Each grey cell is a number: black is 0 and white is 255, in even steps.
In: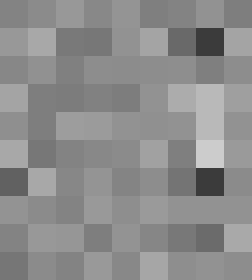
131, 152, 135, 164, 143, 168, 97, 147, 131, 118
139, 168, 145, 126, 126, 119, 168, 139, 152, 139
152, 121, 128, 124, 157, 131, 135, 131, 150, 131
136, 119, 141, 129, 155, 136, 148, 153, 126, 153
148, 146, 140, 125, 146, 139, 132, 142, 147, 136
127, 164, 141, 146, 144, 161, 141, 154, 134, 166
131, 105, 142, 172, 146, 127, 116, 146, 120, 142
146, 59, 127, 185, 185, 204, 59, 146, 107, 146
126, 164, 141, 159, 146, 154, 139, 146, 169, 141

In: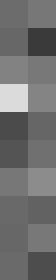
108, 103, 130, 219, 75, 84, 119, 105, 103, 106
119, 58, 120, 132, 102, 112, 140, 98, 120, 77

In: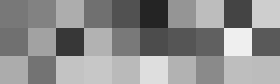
120, 112, 172
130, 162, 115
173, 55, 195
112, 178, 199
81, 121, 186
36, 76, 222
149, 85, 178
189, 96, 138
68, 239, 190
206, 89, 188

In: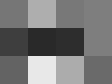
118, 62, 99
174, 41, 232
120, 45, 172
126, 126, 106

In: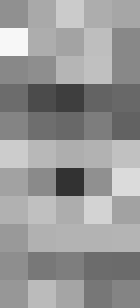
144, 247, 136, 108, 132, 204, 162, 177, 153, 142, 151
169, 173, 142, 75, 110, 184, 138, 192, 177, 120, 187
203, 163, 181, 62, 104, 174, 50, 173, 179, 126, 165
173, 190, 192, 99, 125, 178, 144, 211, 179, 108, 119
166, 136, 136, 104, 98, 193, 219, 162, 180, 107, 132

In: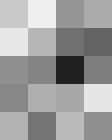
201, 232, 143, 135, 179
239, 182, 132, 175, 116
149, 113, 32, 167, 187
172, 99, 126, 230, 143

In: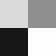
218, 23
143, 253
